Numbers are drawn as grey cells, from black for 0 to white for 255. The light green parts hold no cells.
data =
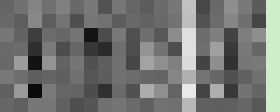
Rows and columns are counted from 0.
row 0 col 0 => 101
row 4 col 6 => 81
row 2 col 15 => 127
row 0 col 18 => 91
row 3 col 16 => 57
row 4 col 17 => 118
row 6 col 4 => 102
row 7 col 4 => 97
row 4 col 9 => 70
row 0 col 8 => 118
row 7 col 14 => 97
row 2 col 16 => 67
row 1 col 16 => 134
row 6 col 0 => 96
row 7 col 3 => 118
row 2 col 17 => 126
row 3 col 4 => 77
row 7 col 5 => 79
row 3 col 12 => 78
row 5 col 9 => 108
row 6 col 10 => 172
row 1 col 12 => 115
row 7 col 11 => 114
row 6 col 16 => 56
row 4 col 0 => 105
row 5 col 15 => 103
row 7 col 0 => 103
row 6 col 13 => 233
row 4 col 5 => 117
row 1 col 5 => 79
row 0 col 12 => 119
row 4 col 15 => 142
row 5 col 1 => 111
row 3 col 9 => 78
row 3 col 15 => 159

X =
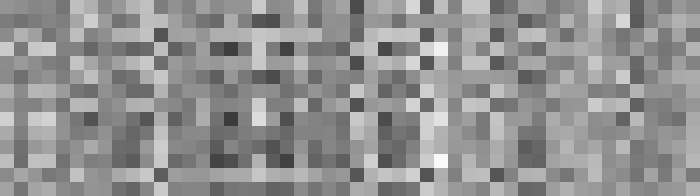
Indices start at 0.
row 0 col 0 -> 147
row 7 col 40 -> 148
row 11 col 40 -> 171
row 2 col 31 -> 167
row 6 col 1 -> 139
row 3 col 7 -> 128
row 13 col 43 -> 140
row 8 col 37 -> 153
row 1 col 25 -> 110
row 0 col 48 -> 152
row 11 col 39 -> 162
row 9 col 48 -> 144
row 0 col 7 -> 136
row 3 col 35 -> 189
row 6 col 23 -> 133
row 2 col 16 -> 174
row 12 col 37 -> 177
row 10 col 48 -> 161
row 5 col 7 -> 151
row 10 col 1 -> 112
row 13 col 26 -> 166
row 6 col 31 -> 171
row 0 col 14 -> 160
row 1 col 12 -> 159
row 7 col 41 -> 150
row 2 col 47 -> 123
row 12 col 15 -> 162
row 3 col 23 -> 118
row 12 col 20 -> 169
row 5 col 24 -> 132
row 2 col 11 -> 84
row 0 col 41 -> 150
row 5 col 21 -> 155
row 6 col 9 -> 107
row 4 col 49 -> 131
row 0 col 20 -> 143
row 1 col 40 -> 176
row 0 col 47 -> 121
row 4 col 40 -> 127
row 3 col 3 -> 204

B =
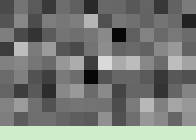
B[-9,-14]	74
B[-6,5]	74
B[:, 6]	[41, 180, 119, 115, 61, 6, 107, 115, 90]
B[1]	[84, 135, 76, 125, 119, 126, 180, 80, 118, 112, 99, 116, 106, 33]
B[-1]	[126, 91, 110, 111, 101, 94, 90, 144, 81, 111, 151, 137, 101, 145]
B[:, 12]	[98, 106, 120, 153, 189, 88, 101, 165, 101]
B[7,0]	130
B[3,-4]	98
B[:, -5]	[88, 112, 95, 105, 188, 103, 102, 123, 111]
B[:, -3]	[55, 116, 105, 136, 108, 55, 51, 128, 137]
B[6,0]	100
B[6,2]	89
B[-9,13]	123
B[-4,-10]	122
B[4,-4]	135
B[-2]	[130, 155, 112, 82, 113, 117, 115, 114, 76, 123, 184, 128, 165, 152]
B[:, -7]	[104, 80, 137, 141, 217, 84, 138, 114, 144]
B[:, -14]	[74, 84, 126, 60, 129, 107, 100, 130, 126]
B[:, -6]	[103, 118, 7, 100, 171, 103, 68, 76, 81]
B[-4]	[107, 128, 82, 63, 122, 109, 6, 84, 103, 103, 90, 55, 88, 81]
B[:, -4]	[100, 99, 130, 98, 135, 90, 102, 184, 151]
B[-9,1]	116

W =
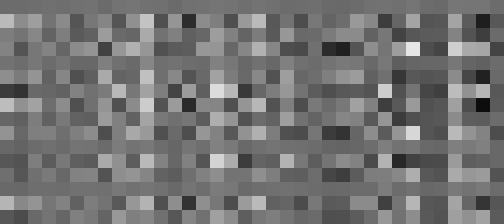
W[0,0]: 108
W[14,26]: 139
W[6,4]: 98
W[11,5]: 95
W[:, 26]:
[113, 136, 98, 142, 105, 97, 84, 129, 89, 141, 109, 75, 125, 108, 139, 108]
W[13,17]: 106
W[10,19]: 116
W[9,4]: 111
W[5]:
[142, 123, 148, 98, 134, 80, 95, 170, 99, 103, 192, 111, 136, 84, 105, 162, 124, 105, 136, 82, 158, 103, 110, 127, 147, 156, 97, 112, 55, 88, 84, 87, 139, 71, 33, 106]
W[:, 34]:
[117, 30, 62, 166, 97, 33, 181, 13, 92, 131, 128, 98, 155, 121, 53, 161]
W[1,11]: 80
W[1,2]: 158
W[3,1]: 84
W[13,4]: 109
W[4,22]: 108
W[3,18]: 177
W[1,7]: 133
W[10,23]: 102
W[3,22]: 112
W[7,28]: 89
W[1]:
[186, 140, 158, 115, 138, 85, 119, 133, 85, 144, 195, 80, 149, 44, 140, 126, 79, 153, 186, 88, 114, 77, 120, 100, 109, 153, 136, 61, 102, 164, 85, 87, 164, 91, 30, 88]
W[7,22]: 121
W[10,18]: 112
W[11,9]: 93
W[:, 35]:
[108, 88, 107, 68, 108, 106, 88, 91, 108, 77, 104, 104, 83, 108, 86, 91]
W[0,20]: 108
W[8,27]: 149
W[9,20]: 80
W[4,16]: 119
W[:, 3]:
[112, 115, 99, 131, 108, 98, 103, 110, 97, 128, 112, 92, 122, 110, 118, 116]
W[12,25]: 92
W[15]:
[87, 76, 105, 116, 102, 128, 120, 100, 152, 127, 133, 112, 87, 132, 113, 160, 139, 94, 119, 126, 115, 103, 107, 79, 80, 92, 108, 151, 114, 141, 89, 83, 159, 145, 161, 91]

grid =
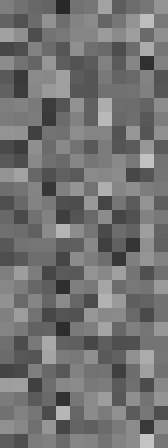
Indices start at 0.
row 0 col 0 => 126
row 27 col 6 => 120
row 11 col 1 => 77
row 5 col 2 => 138
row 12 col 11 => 116
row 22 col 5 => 82
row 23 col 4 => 45
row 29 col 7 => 123
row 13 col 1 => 116
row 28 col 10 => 115
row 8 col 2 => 124
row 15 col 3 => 130
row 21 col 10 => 99
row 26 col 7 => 115
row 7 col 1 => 130
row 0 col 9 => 108
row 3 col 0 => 71
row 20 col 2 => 103
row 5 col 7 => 121
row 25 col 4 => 123
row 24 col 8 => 79
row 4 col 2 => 101
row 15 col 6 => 105
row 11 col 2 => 137
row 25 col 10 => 171
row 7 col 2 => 122
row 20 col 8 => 108
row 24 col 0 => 111
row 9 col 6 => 132
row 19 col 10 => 80
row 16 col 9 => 98
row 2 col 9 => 158
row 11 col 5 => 134
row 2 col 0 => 161
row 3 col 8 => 77
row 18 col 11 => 129
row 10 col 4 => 137
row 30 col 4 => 70
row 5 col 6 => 85

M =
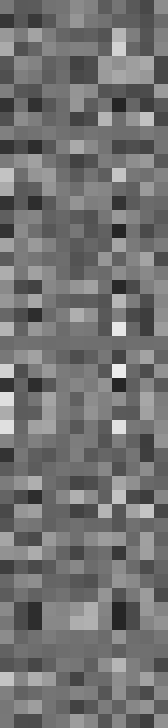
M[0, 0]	120
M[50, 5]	66
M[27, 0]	51
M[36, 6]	77
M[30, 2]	161
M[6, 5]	149
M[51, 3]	113
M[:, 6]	[130, 120, 96, 128, 77, 77, 139, 93, 77, 116, 138, 82, 115, 138, 126, 82, 85, 103, 91, 111, 161, 94, 146, 120, 111, 95, 128, 124, 141, 147, 120, 121, 89, 112, 77, 140, 77, 104, 138, 103, 108, 81, 102, 175, 177, 117, 108, 96, 109, 126, 88, 135]
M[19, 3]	140
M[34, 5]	69
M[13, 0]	171
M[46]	[98, 115, 110, 105, 110, 112, 108, 112, 96, 112, 112, 109]
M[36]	[73, 150, 159, 99, 100, 66, 77, 181, 86, 162, 196, 71]
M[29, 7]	128
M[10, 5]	170
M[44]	[119, 75, 45, 136, 136, 174, 177, 128, 37, 74, 133, 147]
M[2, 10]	85
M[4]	[87, 140, 131, 97, 106, 66, 77, 157, 144, 158, 169, 71]
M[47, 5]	118
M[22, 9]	74
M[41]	[104, 135, 143, 101, 102, 87, 81, 110, 149, 138, 107, 93]
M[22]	[103, 76, 45, 106, 125, 175, 146, 89, 127, 74, 61, 142]
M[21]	[151, 127, 167, 120, 100, 92, 94, 84, 183, 124, 78, 134]
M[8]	[81, 141, 126, 101, 109, 66, 77, 181, 110, 149, 194, 71]
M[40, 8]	140
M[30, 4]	114
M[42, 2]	98
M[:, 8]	[117, 96, 182, 211, 144, 168, 90, 37, 110, 110, 70, 117, 197, 107, 51, 153, 37, 165, 97, 141, 40, 183, 127, 231, 107, 68, 236, 37, 144, 90, 225, 126, 95, 80, 166, 196, 86, 86, 150, 56, 140, 149, 83, 37, 37, 148, 96, 182, 142, 144, 98, 135]
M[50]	[119, 140, 158, 116, 101, 66, 88, 124, 98, 135, 148, 92]
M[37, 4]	106
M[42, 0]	92
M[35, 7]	96
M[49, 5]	131
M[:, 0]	[120, 54, 152, 171, 87, 79, 127, 51, 81, 128, 51, 123, 195, 171, 51, 95, 51, 164, 92, 173, 138, 151, 103, 180, 107, 120, 210, 51, 223, 172, 224, 132, 51, 92, 124, 100, 73, 85, 166, 146, 62, 104, 92, 138, 119, 140, 98, 84, 196, 128, 119, 120]
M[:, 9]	[89, 95, 126, 103, 158, 159, 74, 102, 149, 110, 79, 142, 119, 96, 91, 134, 115, 122, 133, 121, 74, 124, 74, 103, 111, 131, 105, 95, 104, 89, 119, 98, 117, 112, 144, 75, 162, 113, 105, 124, 107, 138, 120, 74, 74, 110, 112, 127, 127, 98, 135, 84]
